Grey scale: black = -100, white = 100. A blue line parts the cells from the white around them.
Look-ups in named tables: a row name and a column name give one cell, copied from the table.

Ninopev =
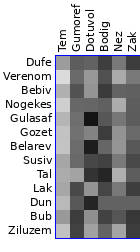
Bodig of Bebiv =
-54
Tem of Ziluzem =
51
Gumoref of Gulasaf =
-14
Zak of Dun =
-23
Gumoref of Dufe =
-27
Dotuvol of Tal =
-60
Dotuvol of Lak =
15
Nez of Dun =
-23
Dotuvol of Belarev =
-77
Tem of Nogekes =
62
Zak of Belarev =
-31
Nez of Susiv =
-5
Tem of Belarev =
53
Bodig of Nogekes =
-25
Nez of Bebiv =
-22
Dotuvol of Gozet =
3
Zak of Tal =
-27
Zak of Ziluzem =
-53
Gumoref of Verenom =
-17
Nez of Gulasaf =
-7
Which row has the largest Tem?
Verenom

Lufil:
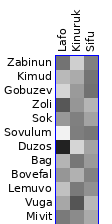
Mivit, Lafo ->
-4
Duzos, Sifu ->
28
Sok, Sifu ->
28
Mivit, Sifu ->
33
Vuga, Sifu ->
44
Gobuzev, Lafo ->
67
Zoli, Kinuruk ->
18
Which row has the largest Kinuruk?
Duzos

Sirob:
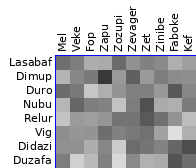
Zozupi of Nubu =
52
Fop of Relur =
24
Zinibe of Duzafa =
34
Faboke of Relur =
15
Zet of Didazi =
-8
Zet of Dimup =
21
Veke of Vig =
18
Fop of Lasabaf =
36

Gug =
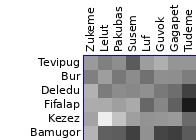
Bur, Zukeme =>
0
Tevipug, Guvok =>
37
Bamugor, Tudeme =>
-29
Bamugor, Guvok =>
-46
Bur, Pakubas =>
-6
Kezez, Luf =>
15
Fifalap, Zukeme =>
35
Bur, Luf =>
-11
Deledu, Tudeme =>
-49
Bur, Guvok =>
12
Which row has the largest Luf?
Tevipug

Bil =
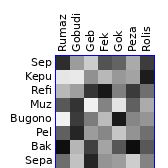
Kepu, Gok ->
19
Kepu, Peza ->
28
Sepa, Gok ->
23
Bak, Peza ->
-89
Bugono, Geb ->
-3
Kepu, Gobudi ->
83
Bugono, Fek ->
47
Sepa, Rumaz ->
-14
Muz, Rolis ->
34
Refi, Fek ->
-81
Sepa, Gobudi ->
52
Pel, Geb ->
22
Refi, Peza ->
-54
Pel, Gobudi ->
-71
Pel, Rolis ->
-13
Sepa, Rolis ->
3
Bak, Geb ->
-50
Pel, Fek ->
6
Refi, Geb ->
-58

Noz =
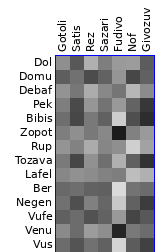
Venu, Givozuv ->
-15
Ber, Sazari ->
-25
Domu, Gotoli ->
-26
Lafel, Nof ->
48
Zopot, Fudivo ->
-79
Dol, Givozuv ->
-28
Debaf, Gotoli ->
15
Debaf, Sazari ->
7
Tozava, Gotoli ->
-4
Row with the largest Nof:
Rup

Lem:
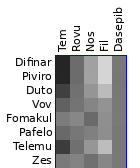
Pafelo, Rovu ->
-7
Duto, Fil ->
47
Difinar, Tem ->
-71
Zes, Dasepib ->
-5
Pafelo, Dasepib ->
-6
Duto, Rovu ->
-11
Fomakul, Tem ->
-3
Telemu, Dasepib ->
-6
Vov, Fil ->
15
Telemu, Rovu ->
-12
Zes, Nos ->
-12
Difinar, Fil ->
67
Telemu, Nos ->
18
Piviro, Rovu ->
-15
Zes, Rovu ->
3
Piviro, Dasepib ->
-7
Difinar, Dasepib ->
-6
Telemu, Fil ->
48

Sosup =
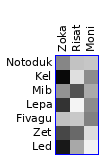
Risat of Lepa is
91
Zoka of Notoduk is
5
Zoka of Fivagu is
51
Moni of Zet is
73
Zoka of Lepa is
-60
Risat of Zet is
-18
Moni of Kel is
10
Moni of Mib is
33
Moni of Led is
90
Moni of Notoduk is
55
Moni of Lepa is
10
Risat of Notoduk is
52
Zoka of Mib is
15
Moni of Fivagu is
1
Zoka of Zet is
-44
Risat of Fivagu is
57
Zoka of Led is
-81
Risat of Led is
32
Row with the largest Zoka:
Fivagu

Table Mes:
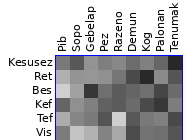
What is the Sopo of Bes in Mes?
26
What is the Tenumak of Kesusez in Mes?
-69
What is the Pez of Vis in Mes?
3
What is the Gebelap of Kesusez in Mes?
15
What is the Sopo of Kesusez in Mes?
-31
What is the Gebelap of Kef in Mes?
0
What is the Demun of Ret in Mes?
-42
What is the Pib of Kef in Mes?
-21
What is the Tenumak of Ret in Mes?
-33
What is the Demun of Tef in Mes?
-31
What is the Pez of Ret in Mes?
13
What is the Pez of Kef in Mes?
-24
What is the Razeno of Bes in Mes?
-29
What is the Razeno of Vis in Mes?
32
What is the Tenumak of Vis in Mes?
-33
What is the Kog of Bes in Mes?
-13
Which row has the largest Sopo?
Vis

